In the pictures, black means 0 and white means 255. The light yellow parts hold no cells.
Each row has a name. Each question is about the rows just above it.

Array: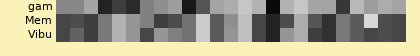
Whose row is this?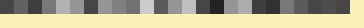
Vibu
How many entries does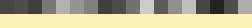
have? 18
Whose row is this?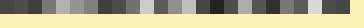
Mem
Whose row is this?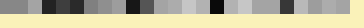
gam
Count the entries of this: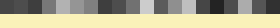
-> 20
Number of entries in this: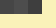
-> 3

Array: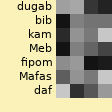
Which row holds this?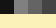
Meb
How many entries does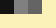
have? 3
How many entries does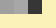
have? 3

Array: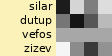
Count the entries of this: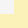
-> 1
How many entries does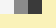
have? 3
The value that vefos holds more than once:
[167]
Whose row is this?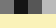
dutup
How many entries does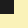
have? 1
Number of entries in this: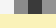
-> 4
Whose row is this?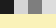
silar

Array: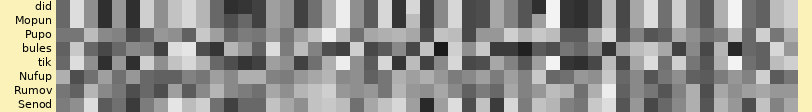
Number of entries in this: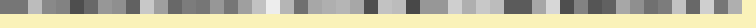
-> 53
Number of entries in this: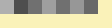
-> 7
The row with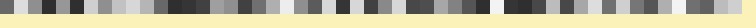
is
did
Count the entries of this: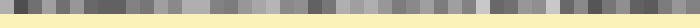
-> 50
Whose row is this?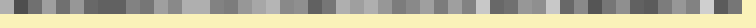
Nufup
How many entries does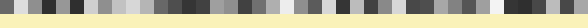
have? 42

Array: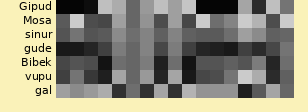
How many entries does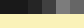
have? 6
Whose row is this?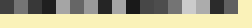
vupu
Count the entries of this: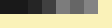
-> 7

